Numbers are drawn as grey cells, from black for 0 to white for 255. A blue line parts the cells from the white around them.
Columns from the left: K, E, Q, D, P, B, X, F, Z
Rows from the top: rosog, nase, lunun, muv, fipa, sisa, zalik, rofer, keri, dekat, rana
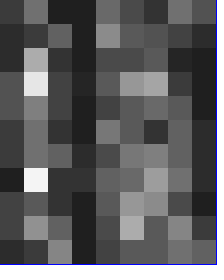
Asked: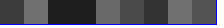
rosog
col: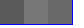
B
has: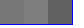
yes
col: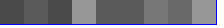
B
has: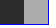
yes

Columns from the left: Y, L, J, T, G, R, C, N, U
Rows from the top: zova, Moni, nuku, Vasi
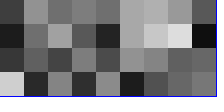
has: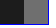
yes
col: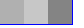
C

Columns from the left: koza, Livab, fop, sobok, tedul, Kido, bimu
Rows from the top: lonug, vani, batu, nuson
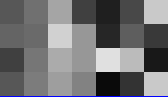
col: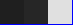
tedul
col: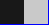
bimu

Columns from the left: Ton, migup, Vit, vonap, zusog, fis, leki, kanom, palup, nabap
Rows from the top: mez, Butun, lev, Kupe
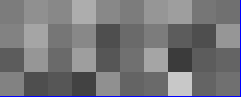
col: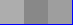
vonap
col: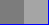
leki
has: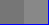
yes
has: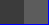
yes

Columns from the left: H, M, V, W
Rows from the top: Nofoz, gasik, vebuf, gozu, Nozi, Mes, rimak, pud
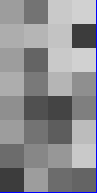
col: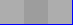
H
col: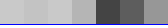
V

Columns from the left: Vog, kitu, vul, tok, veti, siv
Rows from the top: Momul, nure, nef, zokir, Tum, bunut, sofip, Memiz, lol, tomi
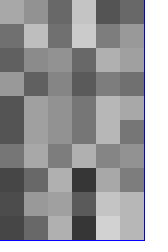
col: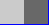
tok
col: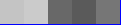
tok
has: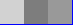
no
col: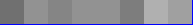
vul
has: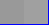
yes

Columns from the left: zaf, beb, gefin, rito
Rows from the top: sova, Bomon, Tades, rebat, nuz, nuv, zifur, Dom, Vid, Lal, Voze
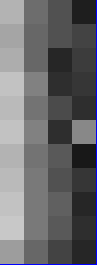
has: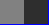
yes
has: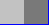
yes
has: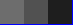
yes

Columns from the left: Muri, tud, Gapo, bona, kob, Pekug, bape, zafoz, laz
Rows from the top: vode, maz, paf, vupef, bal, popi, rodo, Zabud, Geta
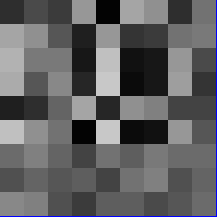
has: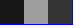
yes
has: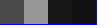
no
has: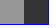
yes
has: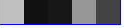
no
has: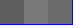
yes

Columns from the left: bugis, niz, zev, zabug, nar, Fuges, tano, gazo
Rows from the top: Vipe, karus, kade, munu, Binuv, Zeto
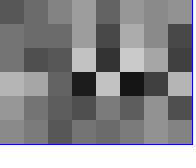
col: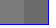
nar
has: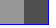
no
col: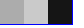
Fuges
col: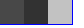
nar
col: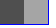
niz

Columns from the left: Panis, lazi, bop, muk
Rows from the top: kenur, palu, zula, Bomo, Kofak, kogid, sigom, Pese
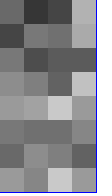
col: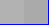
muk
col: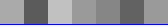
muk
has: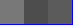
yes
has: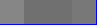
no
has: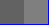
no
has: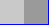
yes

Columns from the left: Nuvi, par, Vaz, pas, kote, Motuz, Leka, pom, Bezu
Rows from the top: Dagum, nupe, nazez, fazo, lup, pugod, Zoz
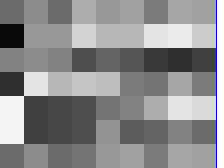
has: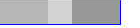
no
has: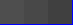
no
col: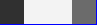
Nuvi
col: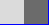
Bezu

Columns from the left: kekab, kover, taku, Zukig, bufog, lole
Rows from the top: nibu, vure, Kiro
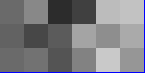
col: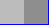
bufog
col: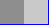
bufog
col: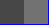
kover
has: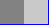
yes
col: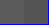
taku

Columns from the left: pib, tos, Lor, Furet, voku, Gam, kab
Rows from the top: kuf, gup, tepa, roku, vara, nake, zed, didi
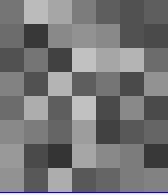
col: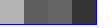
Lor
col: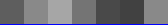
voku
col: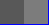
Gam
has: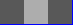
yes
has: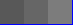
yes
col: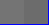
pib
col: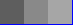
voku

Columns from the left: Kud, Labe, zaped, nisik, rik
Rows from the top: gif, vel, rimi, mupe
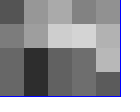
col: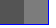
Kud
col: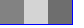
nisik
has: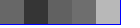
no

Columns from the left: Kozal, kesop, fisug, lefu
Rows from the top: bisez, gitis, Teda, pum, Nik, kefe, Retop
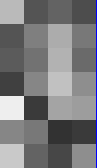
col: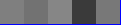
kesop
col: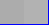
fisug
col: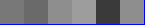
lefu
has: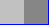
no
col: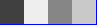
Kozal
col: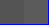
Kozal

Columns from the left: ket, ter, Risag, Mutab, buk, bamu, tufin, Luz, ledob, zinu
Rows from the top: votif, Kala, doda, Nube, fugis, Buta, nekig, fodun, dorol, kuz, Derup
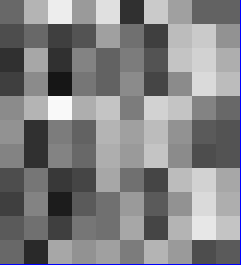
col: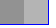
Luz
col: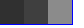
ket
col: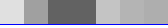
buk
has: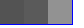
no
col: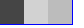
tufin
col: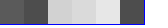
ledob

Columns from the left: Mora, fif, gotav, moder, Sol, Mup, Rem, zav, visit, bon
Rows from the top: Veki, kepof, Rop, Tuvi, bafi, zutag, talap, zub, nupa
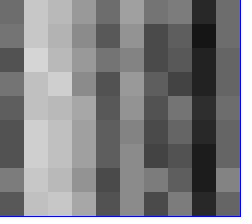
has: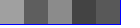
no
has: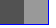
yes
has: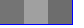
no
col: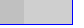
fif
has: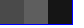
yes
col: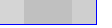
fif

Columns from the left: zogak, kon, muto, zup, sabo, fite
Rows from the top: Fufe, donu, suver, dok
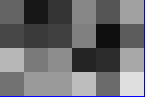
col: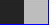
zup
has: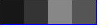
yes
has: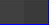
no
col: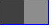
muto
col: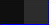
sabo

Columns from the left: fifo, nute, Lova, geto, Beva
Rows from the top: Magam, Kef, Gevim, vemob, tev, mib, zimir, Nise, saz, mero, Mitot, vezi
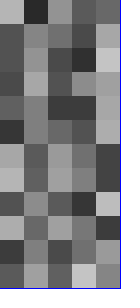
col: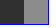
geto
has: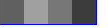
no
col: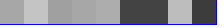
Beva
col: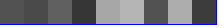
fifo

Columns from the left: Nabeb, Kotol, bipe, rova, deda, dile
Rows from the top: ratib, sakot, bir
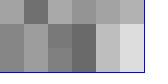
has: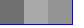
yes
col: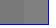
bipe
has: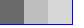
no
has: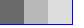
no
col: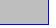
deda
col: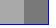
bipe
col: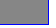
Nabeb

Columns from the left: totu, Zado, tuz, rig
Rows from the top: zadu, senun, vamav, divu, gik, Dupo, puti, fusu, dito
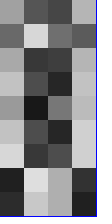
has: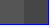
yes
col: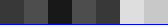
Zado
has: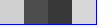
no
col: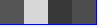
Zado

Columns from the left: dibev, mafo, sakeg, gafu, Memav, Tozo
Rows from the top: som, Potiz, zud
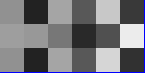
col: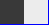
Tozo
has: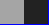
no

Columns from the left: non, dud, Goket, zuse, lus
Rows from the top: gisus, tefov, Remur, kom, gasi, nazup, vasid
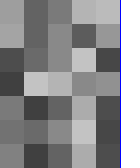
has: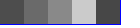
no
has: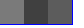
no
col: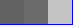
dud
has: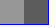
no

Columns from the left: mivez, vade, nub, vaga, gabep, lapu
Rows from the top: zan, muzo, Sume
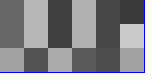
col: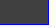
nub
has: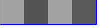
no

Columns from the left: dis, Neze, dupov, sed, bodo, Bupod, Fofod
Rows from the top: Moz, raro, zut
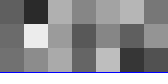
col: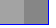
bodo
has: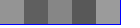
no
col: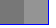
Fofod
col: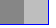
bodo
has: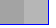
yes
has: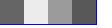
no

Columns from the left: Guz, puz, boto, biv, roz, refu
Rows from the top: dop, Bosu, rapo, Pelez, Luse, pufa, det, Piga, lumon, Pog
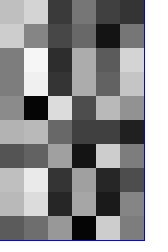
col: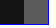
roz
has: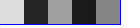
no
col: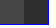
boto

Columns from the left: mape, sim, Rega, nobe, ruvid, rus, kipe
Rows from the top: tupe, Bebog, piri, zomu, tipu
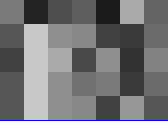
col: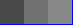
nobe
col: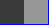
rus
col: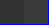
rus
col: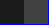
ruvid

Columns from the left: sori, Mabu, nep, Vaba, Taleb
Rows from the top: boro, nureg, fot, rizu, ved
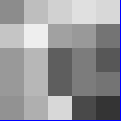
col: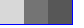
Taleb
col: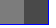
Vaba

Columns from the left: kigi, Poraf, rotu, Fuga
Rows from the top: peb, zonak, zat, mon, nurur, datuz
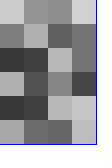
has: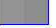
yes
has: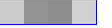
yes
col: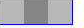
rotu
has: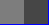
no
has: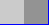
yes
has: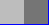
no

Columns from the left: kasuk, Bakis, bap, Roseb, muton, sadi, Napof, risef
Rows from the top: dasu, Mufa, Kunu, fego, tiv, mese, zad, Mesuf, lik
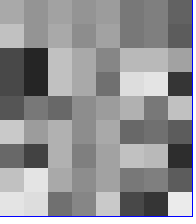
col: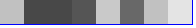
kasuk
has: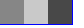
yes
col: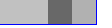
bap
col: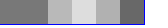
sadi
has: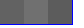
no
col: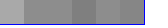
Roseb
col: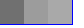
muton

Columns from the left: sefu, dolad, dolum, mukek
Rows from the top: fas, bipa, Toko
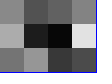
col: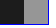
dolad
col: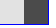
mukek
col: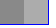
sefu
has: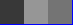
no

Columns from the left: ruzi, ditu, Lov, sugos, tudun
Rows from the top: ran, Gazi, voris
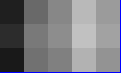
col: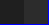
ruzi
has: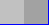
yes
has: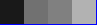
yes

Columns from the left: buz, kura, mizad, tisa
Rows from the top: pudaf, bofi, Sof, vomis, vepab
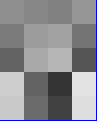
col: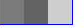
buz
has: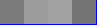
yes

